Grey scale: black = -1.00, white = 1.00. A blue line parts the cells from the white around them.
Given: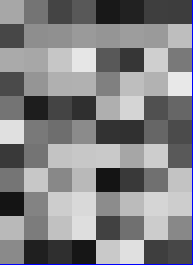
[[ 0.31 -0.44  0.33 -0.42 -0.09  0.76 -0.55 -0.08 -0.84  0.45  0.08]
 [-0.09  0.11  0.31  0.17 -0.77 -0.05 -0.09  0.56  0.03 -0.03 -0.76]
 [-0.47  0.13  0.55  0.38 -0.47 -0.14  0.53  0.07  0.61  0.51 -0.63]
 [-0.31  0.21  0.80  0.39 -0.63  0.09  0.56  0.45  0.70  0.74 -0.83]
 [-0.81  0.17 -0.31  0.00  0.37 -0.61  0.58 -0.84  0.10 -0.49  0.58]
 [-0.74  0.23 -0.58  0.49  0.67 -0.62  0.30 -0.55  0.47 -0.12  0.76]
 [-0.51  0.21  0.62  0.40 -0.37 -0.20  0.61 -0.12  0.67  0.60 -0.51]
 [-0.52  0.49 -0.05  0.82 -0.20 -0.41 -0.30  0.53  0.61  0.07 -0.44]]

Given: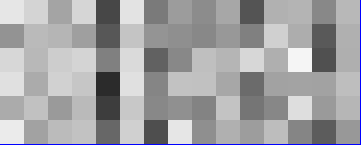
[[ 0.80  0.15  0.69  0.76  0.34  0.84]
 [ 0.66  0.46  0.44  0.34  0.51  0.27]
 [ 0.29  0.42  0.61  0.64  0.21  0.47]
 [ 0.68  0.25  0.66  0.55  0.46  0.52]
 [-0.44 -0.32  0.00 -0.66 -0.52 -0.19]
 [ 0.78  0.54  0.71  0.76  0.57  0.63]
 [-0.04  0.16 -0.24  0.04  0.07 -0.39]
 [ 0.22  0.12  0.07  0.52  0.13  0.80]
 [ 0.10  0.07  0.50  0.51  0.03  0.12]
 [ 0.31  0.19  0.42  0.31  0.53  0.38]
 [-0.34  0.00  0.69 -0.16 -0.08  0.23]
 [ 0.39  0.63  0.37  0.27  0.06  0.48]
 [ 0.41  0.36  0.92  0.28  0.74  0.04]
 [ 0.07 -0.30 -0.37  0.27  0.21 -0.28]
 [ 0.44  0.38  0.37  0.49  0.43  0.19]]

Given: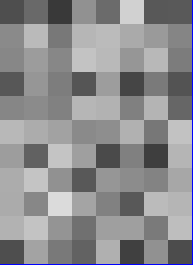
[[-0.39  0.08  0.06 -0.32  0.05  0.44  0.23  0.35  0.34  0.40 -0.39]
 [-0.18  0.46  0.22  0.18  0.09  0.35 -0.24  0.54  0.06  0.53  0.28]
 [-0.55 -0.06  0.06 -0.02  0.01  0.27  0.54  0.14  0.72  0.16 -0.05]
 [ 0.14  0.43  0.53 -0.33  0.43  0.08  0.25 -0.31  0.29 -0.12 -0.23]
 [-0.16  0.47  0.45  0.23  0.40  0.11 -0.42  0.18  0.01  0.25  0.38]
 [ 0.64  0.33  0.18 -0.46  0.00  0.39  0.00  0.10 -0.31  0.25 -0.50]
 [-0.31  0.21  0.44 -0.04  0.41 -0.07 -0.51  0.03  0.47 -0.04  0.14]
 [-0.30  0.04 -0.03 -0.35 -0.20  0.52  0.42  0.31  0.42  0.49 -0.40]]

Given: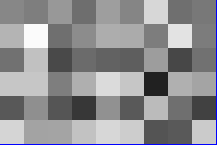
[[ 0.06  0.41 -0.11  0.55 -0.31  0.67]
 [-0.01  0.97  0.51  0.55  0.12  0.28]
 [ 0.19 -0.13 -0.43 -0.01 -0.33  0.29]
 [-0.14  0.10 -0.16  0.37 -0.57  0.52]
 [ 0.24  0.36 -0.23  0.72  0.14  0.69]
 [ 0.04  0.34 -0.26  0.55 -0.30  0.61]
 [ 0.69 -0.02  0.23 -0.74  0.47 -0.34]
 [-0.13  0.78 -0.44  0.38 -0.13 -0.30]
 [-0.06 -0.03 -0.11  0.29 -0.49  0.59]]

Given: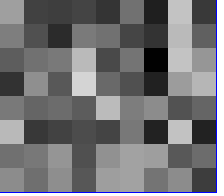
[[ 0.25 -0.01 -0.27 -0.61 -0.05  0.45 -0.12  0.10]
 [-0.49 -0.37 -0.11  0.12 -0.21 -0.56 -0.06 -0.13]
 [-0.51 -0.66 -0.05 -0.31 -0.15 -0.48  0.17  0.11]
 [-0.47 -0.04  0.46  0.66 -0.28 -0.40 -0.37 -0.32]
 [-0.59 -0.11 -0.43 -0.18  0.47 -0.47  0.14  0.24]
 [-0.11 -0.46 -0.09 -0.37 -0.02 -0.06  0.27  0.27]
 [-0.76 -0.60 -0.99 -0.74  0.10 -0.73  0.24 -0.09]
 [ 0.53  0.46  0.53  0.22 -0.36  0.52 -0.31  0.10]
 [-0.55 -0.25  0.18  0.43 -0.21 -0.73 -0.15 -0.52]]

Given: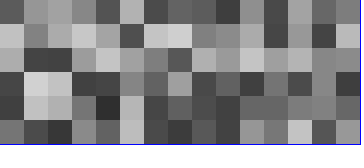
[[-0.29  0.51  0.36 -0.45 -0.50 -0.08]
 [ 0.18  0.02 -0.47  0.64  0.51 -0.41]
 [ 0.27  0.34 -0.48  0.52  0.39 -0.57]
 [ 0.06  0.56  0.22 -0.49 -0.08  0.08]
 [-0.35  0.29  0.54 -0.46 -0.63 -0.23]
 [ 0.40 -0.38  0.26  0.04  0.43  0.48]
 [-0.41  0.54 -0.01 -0.23 -0.45 -0.42]
 [-0.22  0.62 -0.32  0.25 -0.25 -0.53]
 [-0.28  0.00  0.38 -0.43 -0.40 -0.31]
 [-0.51  0.09  0.21 -0.24 -0.49 -0.48]
 [ 0.12  0.34  0.54 -0.50 -0.20  0.18]
 [-0.43 -0.45  0.25 -0.09 -0.20 -0.07]
 [ 0.28  0.19  0.41 -0.41 -0.03  0.53]
 [-0.19 -0.47  0.06  0.06  0.01 -0.33]
 [-0.02  0.46  0.09 -0.51 -0.19  0.19]]

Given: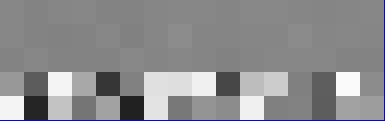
[[ 0.06  0.06  0.03  0.19  0.91]
 [ 0.03  0.03  0.06 -0.28 -0.71]
 [ 0.05  0.02  0.03  0.91  0.53]
 [ 0.06  0.03  0.03  0.32 -0.08]
 [ 0.03  0.06  0.03 -0.58  0.27]
 [ 0.03  0.01  0.07  0.01 -0.74]
 [ 0.05  0.05  0.04  0.76  0.78]
 [ 0.06  0.10  0.06  0.74 -0.06]
 [ 0.06  0.04  0.04  0.88  0.16]
 [ 0.04  0.04  0.02 -0.44  0.10]
 [ 0.07  0.05  0.04  0.48  0.88]
 [ 0.07  0.05  0.06  0.60  0.00]
 [ 0.05  0.09  0.06  0.00  0.02]
 [ 0.04  0.05  0.06 -0.26 -0.27]
 [ 0.05  0.06  0.03  0.96  0.27]
 [ 0.06  0.05  0.03  0.10  0.23]]

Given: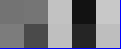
[[-0.10 -0.03]
 [-0.08 -0.42]
 [ 0.52  0.50]
 [-0.86 -0.71]
 [ 0.57  0.49]]
